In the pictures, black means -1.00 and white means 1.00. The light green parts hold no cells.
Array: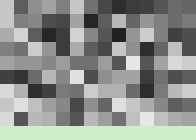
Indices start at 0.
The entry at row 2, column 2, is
-0.27
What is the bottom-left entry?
0.70
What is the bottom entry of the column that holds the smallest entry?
-0.11
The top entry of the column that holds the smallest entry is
-0.65
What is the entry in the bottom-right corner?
0.28
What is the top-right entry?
-0.21
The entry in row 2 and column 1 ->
0.65
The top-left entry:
0.55
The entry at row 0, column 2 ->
0.12
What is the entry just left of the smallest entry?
-0.33
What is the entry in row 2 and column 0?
0.34
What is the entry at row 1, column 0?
0.55
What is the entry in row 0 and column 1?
-0.27
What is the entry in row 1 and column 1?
0.00

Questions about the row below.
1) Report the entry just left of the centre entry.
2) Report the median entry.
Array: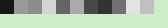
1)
-0.21
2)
0.10
